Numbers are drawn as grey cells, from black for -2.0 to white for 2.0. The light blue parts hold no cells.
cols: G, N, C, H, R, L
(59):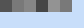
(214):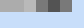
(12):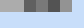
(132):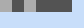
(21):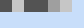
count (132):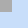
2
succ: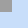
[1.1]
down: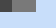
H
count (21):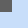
0
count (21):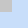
2
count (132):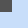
4
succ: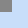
[-0.9]

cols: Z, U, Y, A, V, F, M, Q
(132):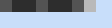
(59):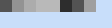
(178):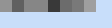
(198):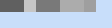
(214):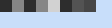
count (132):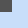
3
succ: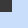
[-0.3]
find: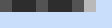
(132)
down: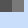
M

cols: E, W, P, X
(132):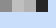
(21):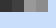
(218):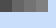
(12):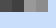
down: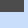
E
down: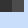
E
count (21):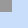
1
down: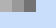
P

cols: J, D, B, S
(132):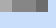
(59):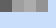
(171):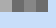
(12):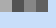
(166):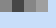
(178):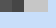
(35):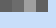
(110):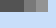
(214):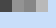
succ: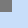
[0.3]
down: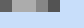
J

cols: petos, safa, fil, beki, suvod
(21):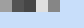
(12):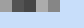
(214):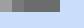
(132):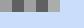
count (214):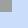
1
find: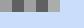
(132)
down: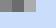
suvod
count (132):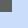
2
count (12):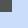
1

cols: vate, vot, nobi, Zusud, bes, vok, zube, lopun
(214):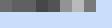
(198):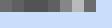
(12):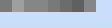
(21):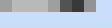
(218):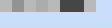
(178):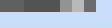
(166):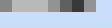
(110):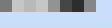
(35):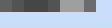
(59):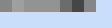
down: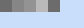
lopun
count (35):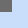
1
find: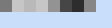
(110)
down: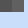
bes
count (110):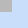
1
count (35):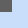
1
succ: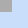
[0.9]

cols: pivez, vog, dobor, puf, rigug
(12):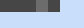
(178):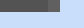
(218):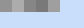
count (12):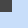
4
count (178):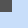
4
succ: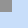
[0.7]
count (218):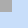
1

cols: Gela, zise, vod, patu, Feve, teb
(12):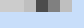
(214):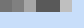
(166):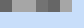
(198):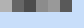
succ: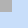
[-0.4]
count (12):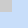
2
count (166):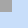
3

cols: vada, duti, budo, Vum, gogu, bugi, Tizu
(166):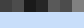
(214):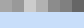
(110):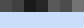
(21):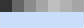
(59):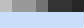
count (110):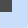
2
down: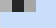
Vum

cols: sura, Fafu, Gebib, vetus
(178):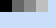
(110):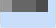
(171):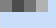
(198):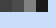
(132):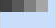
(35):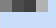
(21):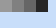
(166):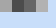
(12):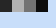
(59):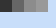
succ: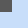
[0.0]
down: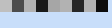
vetus

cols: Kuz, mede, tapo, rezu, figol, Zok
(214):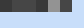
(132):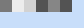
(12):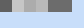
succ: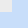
[1.3]
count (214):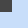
3

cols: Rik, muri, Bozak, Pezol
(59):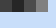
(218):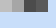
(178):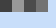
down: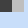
Rik
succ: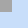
[-0.8]
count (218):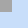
1
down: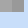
muri
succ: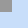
[-0.8]

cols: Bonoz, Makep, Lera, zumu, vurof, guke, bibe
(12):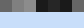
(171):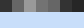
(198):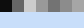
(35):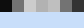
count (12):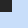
1
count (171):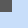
0
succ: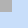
[1.0]
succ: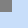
[0.2]
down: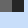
bibe
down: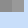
Lera
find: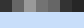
(171)

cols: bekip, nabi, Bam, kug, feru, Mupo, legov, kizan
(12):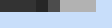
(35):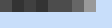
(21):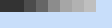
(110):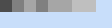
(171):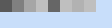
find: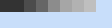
(21)
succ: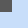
[0.0]
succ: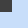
[-1.2]
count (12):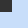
3
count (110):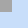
3
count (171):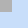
1

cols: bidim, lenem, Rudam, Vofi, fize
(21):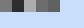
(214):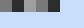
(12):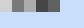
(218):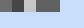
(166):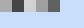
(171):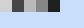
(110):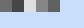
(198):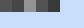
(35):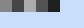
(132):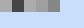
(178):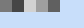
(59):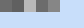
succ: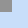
[-0.7]
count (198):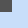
2
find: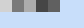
(12)
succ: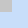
[-0.5]

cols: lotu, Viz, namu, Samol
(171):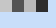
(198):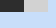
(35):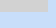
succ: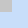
[-0.7]
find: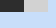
(198)
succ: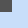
[0.9]
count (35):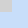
4
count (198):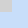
2
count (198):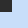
2
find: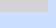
(35)

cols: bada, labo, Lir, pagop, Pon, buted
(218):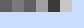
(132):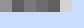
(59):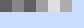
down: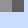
bada
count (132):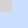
1
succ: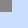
[-0.5]

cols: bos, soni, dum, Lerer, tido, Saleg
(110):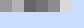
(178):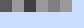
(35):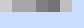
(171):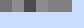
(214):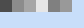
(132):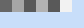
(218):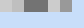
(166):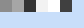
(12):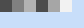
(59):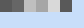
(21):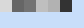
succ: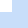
[-1.0]
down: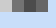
bos

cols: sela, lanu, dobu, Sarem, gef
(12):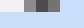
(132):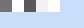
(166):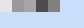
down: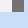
sela
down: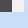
Sarem
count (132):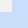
1
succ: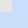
[0.4]
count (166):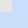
1
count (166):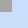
1

